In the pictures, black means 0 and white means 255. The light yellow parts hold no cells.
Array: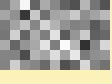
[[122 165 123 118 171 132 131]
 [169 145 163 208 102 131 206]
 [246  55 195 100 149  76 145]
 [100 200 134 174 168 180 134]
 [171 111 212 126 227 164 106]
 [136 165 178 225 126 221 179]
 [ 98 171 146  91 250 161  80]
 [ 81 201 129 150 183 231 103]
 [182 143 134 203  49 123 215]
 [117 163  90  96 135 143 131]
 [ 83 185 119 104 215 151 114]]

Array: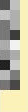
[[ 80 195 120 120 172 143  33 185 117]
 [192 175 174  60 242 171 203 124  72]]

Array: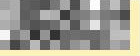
[[162 186 173 245 154]
 [172 172 160 123  71]
 [ 96  93 102 157 109]
 [ 90 103  83  50 185]
 [ 82 184  93 148  95]
 [119 174 110  50 161]
 [168  60 161 106 108]
 [ 79 118  85 110 146]
 [163 128 155 107 164]
 [252 158 228 106 101]
 [145 122 138 123 128]
 [190 115 182 189 166]
 [124  75 137 192 151]]

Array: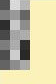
[[ 83 126  45  72 125  78 100]
 [216 153 200 165 172 205 141]
 [182 101 141 173  48  40 169]]

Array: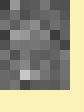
[[ 57  89 117  60  82 118  90 106 103]
 [152 111  94 158 120  83 119 101 116]
 [ 87  80 123 151 116 119 135 199  70]
 [ 90  95 140 120 119  98  96 149  90]
 [118 103  90 133 112  93 121 115  93]
 [ 83 106 111  61  96 100  91  98  90]
 [ 82  86  98 100  70 123 113 112 107]]

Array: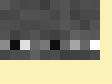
[[ 89  71  80  82 139  70]
 [ 78  72  78  65  14  77]
 [ 73  82  73  75 224  78]
 [ 74  82  72  83 104  95]
 [ 61  78  77  70 120  74]
 [ 78  72  78  65  14  77]
 [ 84  83  87  75 102  64]
 [ 71  65  80  97 166  65]
 [ 79  74  67  89 102  68]
 [ 78  74  83  87 254  74]]

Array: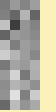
[[123 128 193 100 185 205 121 154 141 146 105]
 [154 103  61 155 126 180 163 211 180 224 187]
 [132 180 149 148 157 157 154 121 166 128 148]
 [158 101 131 138 147 136 176 174 144 203 168]]

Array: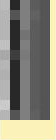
[[187 181 181 181 192 168 181 176 181 181 202 181]
 [ 40  84  40  40  40  62  40  40  40  40  40  84]
 [127 127 127 115 127 122 127 127 127 127 127 127]
 [ 92  97  92  92  92  92  92  92  92  92  92  96]
 [ 85  85  85  85  85  85  85  85  85  85  84  85]]

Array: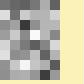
[[116 221 141 157 212 223 146 143]
 [103 113 161 201 157 142 199 172]
 [ 97 203  57 138 122 147 244 175]
 [119 180 144 249  94 191 197 150]
 [173 181 181 184 133  98 175  61]
 [ 97 209 183 135 215 179  91 153]]
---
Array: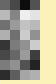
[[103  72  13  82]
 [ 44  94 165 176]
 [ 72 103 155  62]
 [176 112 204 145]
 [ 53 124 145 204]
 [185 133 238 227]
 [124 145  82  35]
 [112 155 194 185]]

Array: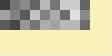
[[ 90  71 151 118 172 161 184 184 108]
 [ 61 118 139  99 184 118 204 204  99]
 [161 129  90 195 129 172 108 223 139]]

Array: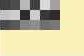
[[ 65  76 185  65 217 162]
 [ 76  88 131 141 111 120]
 [196 205  44 205  56  44]]

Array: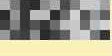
[[151  75  64 140  43  64  95 199 209 119  54]
 [180 119  54  43 140 171  75 129 199 199 161]
 [ 64 129  54  84  54 107 189 199 107 189 209]
 [ 43 151  54 189 189  43 107 209  84 151  95]]

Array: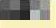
[[ 70  59  38 188 136]
 [ 91 113  59 124 157]]

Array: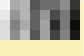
[[220 130 170  97 161  43 121  14]
 [220 141 191  85 161  66 130  24]
 [232 150 180  97 150  75 121  34]
 [244 170 180  85 109 109 141  54]]

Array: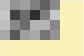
[[200  66 108  46 127 200]
 [168  88 159 168 118 148]
 [191 136 108 180 180 136]
 [191 148 159 127  97 136]]

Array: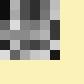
[[219  98 168 198 208  24]
 [147 138 138 159 179  55]
 [ 13 168  77  46 118 198]
 [ 13 179  77  46 108 189]
 [ 34 189  86  65  98 208]
 [ 98 219 129 118 159  55]]
